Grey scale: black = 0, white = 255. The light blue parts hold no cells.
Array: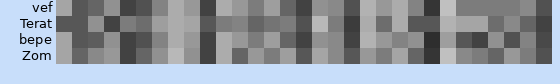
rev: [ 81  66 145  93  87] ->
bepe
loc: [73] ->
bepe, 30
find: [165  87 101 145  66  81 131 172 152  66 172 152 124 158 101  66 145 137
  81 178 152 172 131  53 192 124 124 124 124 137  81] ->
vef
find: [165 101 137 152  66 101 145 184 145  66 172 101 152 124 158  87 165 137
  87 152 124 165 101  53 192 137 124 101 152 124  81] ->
Zom
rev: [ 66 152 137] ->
Zom
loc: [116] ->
Terat, 13
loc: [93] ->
bepe, 2

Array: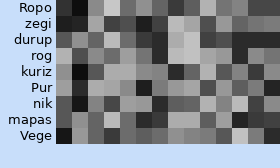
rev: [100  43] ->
kuriz
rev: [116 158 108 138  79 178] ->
rog
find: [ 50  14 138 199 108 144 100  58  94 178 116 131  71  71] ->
Ropo
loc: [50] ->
Ropo, 0
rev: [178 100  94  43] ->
nik

